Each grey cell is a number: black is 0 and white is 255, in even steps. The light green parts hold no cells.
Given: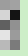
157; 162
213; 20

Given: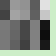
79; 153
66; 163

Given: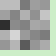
188; 189
160; 133

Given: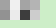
162; 240
146; 235

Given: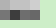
178; 194
118; 61

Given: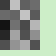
59; 192
106; 101
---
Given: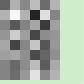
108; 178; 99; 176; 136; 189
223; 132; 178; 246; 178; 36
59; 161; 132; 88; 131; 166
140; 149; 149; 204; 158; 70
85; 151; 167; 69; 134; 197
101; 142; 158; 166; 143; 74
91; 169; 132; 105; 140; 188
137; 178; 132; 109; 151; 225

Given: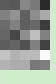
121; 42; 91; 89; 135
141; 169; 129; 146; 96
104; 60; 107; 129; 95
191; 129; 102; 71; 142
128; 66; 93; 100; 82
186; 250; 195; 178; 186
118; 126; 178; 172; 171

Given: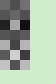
80; 113; 105
103; 79; 84
168; 17; 33
78; 90; 84
68; 181; 176
207; 60; 88
82; 185; 193

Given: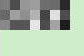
107; 41; 125; 77; 151; 157; 110
222; 77; 105; 159; 143; 178; 69
163; 30; 136; 85; 86; 229; 75

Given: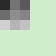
116; 90; 42
142; 132; 109
180; 194; 208

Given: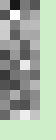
121; 85; 173; 23
137; 170; 81; 253
184; 187; 207; 125
169; 167; 204; 93
96; 184; 161; 167
85; 140; 69; 152
233; 153; 138; 100
129; 105; 56; 117
136; 182; 82; 70
109; 138; 121; 173
81; 144; 143; 89
237; 196; 103; 192
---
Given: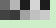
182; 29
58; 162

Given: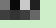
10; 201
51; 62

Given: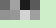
162; 28
151; 211

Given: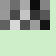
110; 168
72; 196

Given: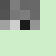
125; 103
120; 125

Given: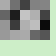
113; 65
29; 196
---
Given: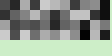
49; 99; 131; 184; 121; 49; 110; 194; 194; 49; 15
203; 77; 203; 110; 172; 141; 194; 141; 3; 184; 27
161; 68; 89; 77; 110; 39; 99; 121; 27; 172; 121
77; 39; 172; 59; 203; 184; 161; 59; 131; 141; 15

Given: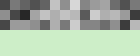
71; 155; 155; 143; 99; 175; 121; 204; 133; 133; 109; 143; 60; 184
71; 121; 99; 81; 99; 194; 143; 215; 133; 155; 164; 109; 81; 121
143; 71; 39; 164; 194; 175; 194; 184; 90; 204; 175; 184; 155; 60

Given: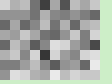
147; 222; 212; 177; 167; 234; 189; 212; 200; 200
177; 200; 135; 212; 54; 212; 157; 135; 212; 222
104; 189; 157; 92; 135; 222; 212; 157; 126; 73
212; 177; 189; 115; 63; 167; 83; 189; 167; 200
104; 167; 104; 135; 189; 115; 177; 104; 177; 189
167; 157; 200; 167; 115; 104; 147; 200; 126; 212
147; 147; 147; 115; 177; 135; 126; 147; 126; 104
126; 126; 157; 189; 135; 92; 147; 157; 104; 234

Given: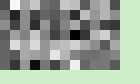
77; 248; 160; 199; 111; 101; 199; 190; 89; 160; 180; 77
101; 218; 169; 218; 150; 180; 190; 208; 169; 141; 89; 169
89; 160; 131; 199; 131; 66; 111; 1; 54; 180; 208; 120
101; 89; 169; 160; 150; 228; 180; 131; 111; 111; 120; 131
141; 66; 141; 45; 150; 77; 131; 169; 77; 131; 66; 54
101; 54; 150; 13; 120; 66; 131; 239; 101; 120; 120; 89
111; 35; 141; 66; 101; 89; 120; 45; 190; 150; 180; 141

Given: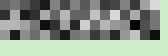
182; 182; 162; 118; 15; 47; 162; 38; 206; 109; 182; 151; 141; 5; 79; 118
47; 171; 26; 47; 171; 100; 182; 100; 100; 194; 109; 217; 79; 171; 69; 118
100; 118; 88; 57; 26; 130; 69; 130; 88; 141; 57; 69; 130; 57; 162; 217
151; 26; 141; 109; 162; 79; 26; 118; 130; 57; 109; 38; 151; 194; 69; 15

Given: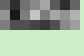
125; 80; 80; 69; 57; 80; 137; 157
101; 46; 113; 137; 166; 90; 46; 101
147; 25; 125; 196; 125; 166; 147; 178

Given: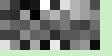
223; 139; 32; 169; 12; 233; 32; 130; 150; 12
130; 98; 88; 130; 76; 98; 120; 76; 64; 108
64; 64; 139; 98; 108; 44; 88; 88; 108; 88
120; 53; 12; 23; 255; 44; 223; 180; 159; 76
53; 44; 159; 2; 150; 180; 120; 180; 159; 139

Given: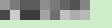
72; 204; 60; 60; 163; 111; 193; 172; 184
153; 122; 92; 92; 142; 122; 101; 83; 132
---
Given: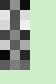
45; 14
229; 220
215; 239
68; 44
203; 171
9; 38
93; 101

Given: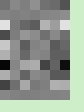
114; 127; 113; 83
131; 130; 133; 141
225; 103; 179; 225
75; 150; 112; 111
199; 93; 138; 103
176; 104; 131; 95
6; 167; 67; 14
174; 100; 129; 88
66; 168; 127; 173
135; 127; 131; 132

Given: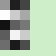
152; 68
253; 168
18; 119
92; 203
109; 76

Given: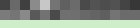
67; 64; 199; 96; 74; 77; 68
123; 137; 114; 112; 104; 95; 107

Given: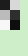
28
187
247

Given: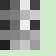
46; 231
116; 182
45; 236
128; 151
30; 199

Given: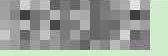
159; 207; 190; 120; 145; 120; 171; 166
162; 65; 134; 130; 169; 124; 143; 112
170; 187; 175; 120; 178; 113; 162; 159
198; 103; 193; 124; 120; 111; 210; 123
162; 129; 138; 130; 100; 133; 160; 129
